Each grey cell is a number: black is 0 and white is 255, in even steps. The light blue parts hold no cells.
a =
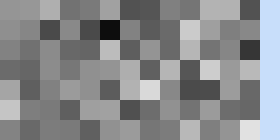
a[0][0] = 149
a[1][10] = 159
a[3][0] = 107
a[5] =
[197, 126, 122, 95, 159, 161, 80, 109, 145, 115, 155, 109, 103]
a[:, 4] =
[122, 74, 101, 144, 144, 159, 96]
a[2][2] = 139
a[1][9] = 203
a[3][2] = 140
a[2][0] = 130
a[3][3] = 119
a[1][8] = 106
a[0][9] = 117
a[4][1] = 95
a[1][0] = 143
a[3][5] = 148
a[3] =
[107, 102, 140, 119, 144, 148, 174, 96, 181, 86, 205, 154, 185]
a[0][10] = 179
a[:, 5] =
[161, 13, 188, 148, 92, 161, 145]
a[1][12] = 136
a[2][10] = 116
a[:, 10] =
[179, 159, 116, 205, 76, 155, 127]
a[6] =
[131, 105, 124, 122, 96, 145, 155, 118, 124, 184, 127, 148, 225]

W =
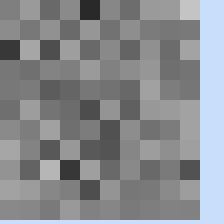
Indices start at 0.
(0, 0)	127
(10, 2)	122
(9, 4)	78
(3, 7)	150
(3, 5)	129
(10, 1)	135
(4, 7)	161
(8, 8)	122
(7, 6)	134
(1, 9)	121
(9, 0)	162
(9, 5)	148
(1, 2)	145
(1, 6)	142
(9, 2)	135
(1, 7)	123
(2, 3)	158
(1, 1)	120
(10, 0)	137
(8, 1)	99
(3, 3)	127
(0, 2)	105
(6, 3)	111
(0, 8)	155
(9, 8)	138
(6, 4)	124
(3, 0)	119
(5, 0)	111
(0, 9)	196
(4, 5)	114
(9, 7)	121
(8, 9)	82

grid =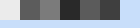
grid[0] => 235
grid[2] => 123
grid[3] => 41

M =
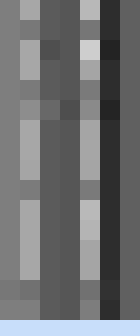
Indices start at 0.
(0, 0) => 126
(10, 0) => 126
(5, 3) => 78
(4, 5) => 45
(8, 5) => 45
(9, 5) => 45
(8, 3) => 86
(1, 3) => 86
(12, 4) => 165
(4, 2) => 91
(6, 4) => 165
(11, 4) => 180
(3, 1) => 167
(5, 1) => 141
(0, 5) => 45
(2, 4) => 206
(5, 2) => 104
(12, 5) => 45
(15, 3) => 86
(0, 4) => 184
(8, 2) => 91
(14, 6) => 96
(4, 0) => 126
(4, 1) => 122
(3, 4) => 165
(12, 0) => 126
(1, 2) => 91
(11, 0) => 126
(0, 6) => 96
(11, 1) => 167
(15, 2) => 91
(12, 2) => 91

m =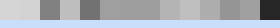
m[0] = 213
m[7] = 158
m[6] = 158
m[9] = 191

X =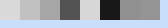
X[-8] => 218
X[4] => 215
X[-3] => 24

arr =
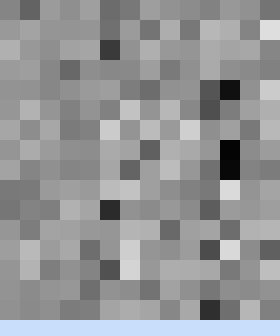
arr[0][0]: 133
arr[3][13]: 129
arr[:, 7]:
[158, 116, 175, 158, 109, 148, 187, 96, 159, 159, 139, 177, 149, 152, 115, 165]
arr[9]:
[121, 122, 154, 159, 154, 187, 194, 159, 142, 129, 121, 218, 148, 164]
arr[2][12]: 167
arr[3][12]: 138
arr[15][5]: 164
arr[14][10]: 119
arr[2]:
[176, 152, 143, 162, 165, 58, 146, 175, 152, 149, 171, 164, 167, 134]
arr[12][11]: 217
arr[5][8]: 183
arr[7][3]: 143
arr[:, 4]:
[159, 149, 165, 142, 154, 147, 129, 141, 135, 154, 165, 152, 110, 132, 111, 126]
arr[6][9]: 207
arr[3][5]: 136
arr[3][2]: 135
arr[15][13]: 128
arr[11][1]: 125
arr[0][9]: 140
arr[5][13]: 175
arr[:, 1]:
[99, 163, 152, 158, 146, 178, 141, 171, 133, 122, 131, 125, 185, 179, 139, 138]
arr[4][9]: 147
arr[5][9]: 136
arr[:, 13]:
[116, 222, 134, 129, 203, 175, 184, 156, 124, 164, 158, 181, 96, 190, 146, 128]
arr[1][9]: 120
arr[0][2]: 155
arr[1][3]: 148
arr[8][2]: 144
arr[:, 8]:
[146, 173, 152, 122, 145, 183, 154, 176, 188, 142, 152, 105, 143, 173, 162, 135]
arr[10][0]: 118
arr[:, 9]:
[140, 120, 149, 144, 147, 136, 207, 169, 151, 129, 139, 160, 156, 172, 144, 168]
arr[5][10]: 79

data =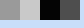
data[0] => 154
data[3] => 78
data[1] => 201

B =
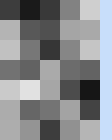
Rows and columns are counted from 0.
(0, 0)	61
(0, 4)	207
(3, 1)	98
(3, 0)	114
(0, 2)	57
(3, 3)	108
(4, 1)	225
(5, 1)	102
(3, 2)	170
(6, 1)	148

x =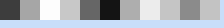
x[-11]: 61
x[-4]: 236
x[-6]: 20

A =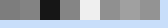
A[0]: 125
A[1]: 131
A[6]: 160
